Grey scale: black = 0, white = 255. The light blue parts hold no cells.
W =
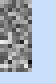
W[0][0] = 179
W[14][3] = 118
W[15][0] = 87
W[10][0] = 239
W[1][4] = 162
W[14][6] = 130
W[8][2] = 204
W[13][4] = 154
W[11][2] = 62
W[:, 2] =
[140, 99, 66, 189, 112, 80, 105, 123, 204, 206, 201, 62, 150, 167, 207, 48, 165, 78]
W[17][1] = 146
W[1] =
[154, 118, 99, 87, 162, 111, 76, 200]
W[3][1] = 104
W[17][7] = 176
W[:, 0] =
[179, 154, 78, 109, 171, 118, 97, 165, 106, 80, 239, 116, 159, 101, 84, 87, 213, 108]
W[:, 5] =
[121, 111, 144, 123, 151, 164, 98, 134, 126, 166, 37, 189, 97, 121, 155, 197, 103, 92]
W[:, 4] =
[155, 162, 88, 150, 193, 153, 65, 181, 89, 115, 88, 188, 171, 154, 122, 165, 141, 93]
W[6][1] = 138
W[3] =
[109, 104, 189, 184, 150, 123, 120, 92]
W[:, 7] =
[174, 200, 104, 92, 169, 66, 156, 154, 110, 108, 114, 62, 138, 101, 102, 19, 79, 176]
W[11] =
[116, 131, 62, 160, 188, 189, 145, 62]
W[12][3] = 137
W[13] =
[101, 100, 167, 201, 154, 121, 118, 101]
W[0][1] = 168
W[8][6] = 176
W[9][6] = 128
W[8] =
[106, 136, 204, 110, 89, 126, 176, 110]

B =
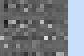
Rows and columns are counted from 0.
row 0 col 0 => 108
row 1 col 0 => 104
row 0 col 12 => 126
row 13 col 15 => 165
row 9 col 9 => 85
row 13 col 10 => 106
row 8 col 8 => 81
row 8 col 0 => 106
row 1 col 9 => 92
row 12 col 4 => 109
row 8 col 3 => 119
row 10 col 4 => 109
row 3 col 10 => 92
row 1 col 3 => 132
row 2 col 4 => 81
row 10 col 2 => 96
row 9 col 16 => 143
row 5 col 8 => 74
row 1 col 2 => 125
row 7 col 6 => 89
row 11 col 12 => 108
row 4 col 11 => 91
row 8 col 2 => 94
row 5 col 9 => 88
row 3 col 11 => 106
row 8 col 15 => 119
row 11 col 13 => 101
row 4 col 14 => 99
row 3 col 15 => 97
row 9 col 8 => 71
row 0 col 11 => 100
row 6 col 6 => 135
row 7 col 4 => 126
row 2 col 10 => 123
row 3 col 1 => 103
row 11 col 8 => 122
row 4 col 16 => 100
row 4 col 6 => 102
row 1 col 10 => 139

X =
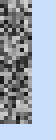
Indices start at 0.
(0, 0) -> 113
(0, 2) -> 161
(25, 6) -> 87
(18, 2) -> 179
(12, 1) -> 204
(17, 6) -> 205
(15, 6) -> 43
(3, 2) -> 105
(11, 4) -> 174
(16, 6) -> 47
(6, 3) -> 102
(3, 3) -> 91
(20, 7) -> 170
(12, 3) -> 148
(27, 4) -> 173
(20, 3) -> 155
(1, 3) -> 186
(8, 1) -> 128
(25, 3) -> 71
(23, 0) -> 22
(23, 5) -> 100
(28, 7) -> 79
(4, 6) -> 155
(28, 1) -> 201
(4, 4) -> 133
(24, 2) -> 60
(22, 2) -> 87
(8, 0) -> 62
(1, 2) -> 201
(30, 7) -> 87
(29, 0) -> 187
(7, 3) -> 40
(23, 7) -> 193
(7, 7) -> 186
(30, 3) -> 115
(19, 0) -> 31
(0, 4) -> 108
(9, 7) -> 24
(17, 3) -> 164

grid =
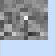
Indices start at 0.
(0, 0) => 104
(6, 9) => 149
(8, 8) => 72
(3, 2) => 84
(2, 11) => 179
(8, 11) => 163
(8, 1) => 74
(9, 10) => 144
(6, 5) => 138
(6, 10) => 121
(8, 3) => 200
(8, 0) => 184
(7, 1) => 164
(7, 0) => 117
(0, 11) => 124
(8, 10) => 188
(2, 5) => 93
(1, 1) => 120
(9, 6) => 78
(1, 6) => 123
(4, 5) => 139
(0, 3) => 127
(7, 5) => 95
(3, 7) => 142
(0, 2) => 144
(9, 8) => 147
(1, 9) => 154
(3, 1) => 94
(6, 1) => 169
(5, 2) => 82
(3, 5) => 170
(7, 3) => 130
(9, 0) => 91
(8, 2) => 104

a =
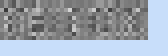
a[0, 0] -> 111
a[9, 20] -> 123
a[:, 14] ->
[124, 124, 158, 110, 140, 107, 141, 122, 124, 121]
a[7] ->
[142, 161, 82, 151, 124, 162, 115, 125, 70, 91, 91, 148, 102, 102, 122, 127, 107, 88, 202, 161, 130, 129, 129, 91, 159, 104, 76, 116, 140, 108, 150, 93, 163, 106, 98, 162, 119]
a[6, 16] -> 125
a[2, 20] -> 145
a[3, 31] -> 148
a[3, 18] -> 122
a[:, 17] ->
[119, 118, 211, 124, 89, 122, 89, 88, 133, 111]
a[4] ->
[129, 193, 79, 136, 104, 162, 122, 156, 84, 87, 82, 132, 119, 98, 140, 136, 124, 89, 191, 129, 113, 126, 96, 83, 155, 124, 99, 124, 144, 111, 147, 113, 178, 93, 111, 132, 131]
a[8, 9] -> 135
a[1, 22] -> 119
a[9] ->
[116, 144, 107, 100, 156, 132, 109, 104, 79, 152, 127, 144, 112, 130, 121, 145, 110, 111, 142, 134, 123, 131, 124, 129, 156, 149, 120, 148, 134, 103, 143, 115, 131, 125, 102, 151, 116]
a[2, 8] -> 170
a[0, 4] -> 156
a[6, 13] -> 99
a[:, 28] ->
[133, 133, 109, 135, 144, 136, 144, 140, 131, 134]
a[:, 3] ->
[88, 89, 152, 111, 136, 126, 134, 151, 126, 100]
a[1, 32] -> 123
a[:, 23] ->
[129, 129, 202, 113, 83, 111, 84, 91, 128, 129]
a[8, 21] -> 143
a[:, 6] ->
[112, 112, 185, 120, 122, 117, 122, 115, 113, 109]
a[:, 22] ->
[119, 119, 165, 141, 96, 141, 93, 129, 115, 124]
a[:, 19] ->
[121, 123, 98, 130, 129, 142, 124, 161, 149, 134]
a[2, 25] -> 123
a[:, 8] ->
[97, 93, 170, 161, 84, 180, 87, 70, 188, 79]
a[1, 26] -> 127
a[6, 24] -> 153
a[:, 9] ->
[168, 166, 191, 164, 87, 150, 86, 91, 135, 152]
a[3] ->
[125, 134, 149, 111, 148, 133, 120, 150, 161, 164, 131, 115, 118, 133, 110, 130, 127, 124, 122, 130, 127, 127, 141, 113, 129, 127, 115, 169, 135, 102, 126, 148, 99, 143, 108, 120, 131]

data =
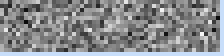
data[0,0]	150
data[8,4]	222
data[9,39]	94
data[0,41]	146
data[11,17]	115
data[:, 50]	[144, 57, 164, 204, 125, 159, 105, 80, 245, 180, 77, 95, 100]
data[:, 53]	[103, 115, 61, 192, 114, 59, 123, 17, 146, 172, 143, 94, 114]
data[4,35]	103
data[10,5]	166
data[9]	[123, 149, 127, 116, 132, 137, 122, 110, 160, 165, 115, 127, 123, 112, 165, 126, 109, 183, 127, 115, 130, 78, 76, 113, 184, 53, 153, 95, 165, 153, 89, 80, 140, 75, 102, 39, 89, 194, 161, 94, 101, 100, 134, 132, 207, 139, 116, 121, 133, 136, 180, 204, 100, 172, 99]
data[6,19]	73
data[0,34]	128
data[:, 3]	[148, 161, 108, 159, 157, 116, 65, 177, 81, 116, 168, 163, 94]
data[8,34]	143
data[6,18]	84
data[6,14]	121
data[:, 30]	[133, 178, 155, 135, 138, 164, 145, 154, 140, 89, 120, 164, 83]
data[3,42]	185
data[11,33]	117
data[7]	[152, 232, 75, 177, 100, 178, 152, 141, 91, 70, 134, 93, 96, 162, 166, 161, 86, 137, 79, 119, 91, 190, 230, 107, 142, 163, 203, 191, 143, 174, 154, 185, 95, 105, 86, 83, 174, 137, 154, 107, 100, 129, 107, 77, 154, 205, 118, 116, 111, 142, 80, 128, 126, 17, 100]
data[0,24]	76
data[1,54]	151
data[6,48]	128
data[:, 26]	[147, 168, 89, 102, 110, 188, 144, 203, 105, 153, 189, 97, 130]
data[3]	[187, 63, 142, 159, 135, 101, 168, 138, 172, 194, 164, 171, 147, 103, 107, 125, 96, 74, 209, 93, 130, 149, 147, 119, 125, 146, 102, 98, 152, 157, 135, 181, 171, 147, 131, 131, 94, 132, 62, 143, 174, 83, 185, 141, 102, 88, 133, 101, 173, 67, 204, 167, 105, 192, 113]
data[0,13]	88
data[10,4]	78
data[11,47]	69
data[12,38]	144
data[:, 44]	[143, 157, 101, 102, 180, 133, 110, 154, 127, 207, 209, 133, 150]
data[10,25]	159
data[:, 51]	[154, 115, 223, 167, 135, 96, 125, 128, 57, 204, 196, 167, 175]
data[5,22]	81
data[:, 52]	[167, 151, 164, 105, 112, 224, 148, 126, 171, 100, 94, 107, 90]

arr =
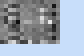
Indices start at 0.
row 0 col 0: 119
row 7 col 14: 104
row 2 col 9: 138
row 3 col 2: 87
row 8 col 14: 105
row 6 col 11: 103
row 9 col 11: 99
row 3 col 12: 92
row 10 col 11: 160
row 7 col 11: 92
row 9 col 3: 71
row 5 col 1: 61
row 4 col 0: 109
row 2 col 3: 169
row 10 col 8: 105
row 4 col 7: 135
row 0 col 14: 127
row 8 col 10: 103
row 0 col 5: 108
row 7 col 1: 140
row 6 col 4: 81
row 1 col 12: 126
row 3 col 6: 133
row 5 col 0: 123
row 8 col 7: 120
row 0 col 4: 115
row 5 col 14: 94
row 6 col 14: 107
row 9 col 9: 112
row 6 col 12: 106
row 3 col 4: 74
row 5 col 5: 149
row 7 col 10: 137
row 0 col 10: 86
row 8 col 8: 116
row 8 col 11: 108
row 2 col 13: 110

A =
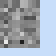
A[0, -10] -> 118
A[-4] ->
[164, 104, 160, 145, 144, 199, 140, 115, 137, 157]
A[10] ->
[94, 231, 97, 128, 128, 31, 138, 180, 142, 104]
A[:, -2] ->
[131, 131, 154, 124, 82, 129, 141, 101, 137, 129, 142, 129]
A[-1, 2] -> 136
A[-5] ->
[116, 113, 121, 155, 169, 128, 100, 105, 101, 162]
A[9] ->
[121, 176, 140, 153, 162, 148, 142, 152, 129, 143]
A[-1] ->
[137, 82, 136, 141, 140, 140, 147, 131, 129, 137]
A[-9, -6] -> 174
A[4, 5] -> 123
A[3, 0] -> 113
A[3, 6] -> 141
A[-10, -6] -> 162
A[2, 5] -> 101
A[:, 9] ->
[109, 110, 159, 142, 175, 146, 148, 162, 157, 143, 104, 137]
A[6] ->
[145, 172, 134, 146, 149, 126, 127, 135, 141, 148]
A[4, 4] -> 185
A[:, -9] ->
[119, 99, 193, 98, 122, 78, 172, 113, 104, 176, 231, 82]
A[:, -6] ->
[107, 108, 162, 174, 185, 147, 149, 169, 144, 162, 128, 140]
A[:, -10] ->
[118, 119, 155, 113, 104, 133, 145, 116, 164, 121, 94, 137]
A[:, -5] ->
[180, 179, 101, 152, 123, 136, 126, 128, 199, 148, 31, 140]
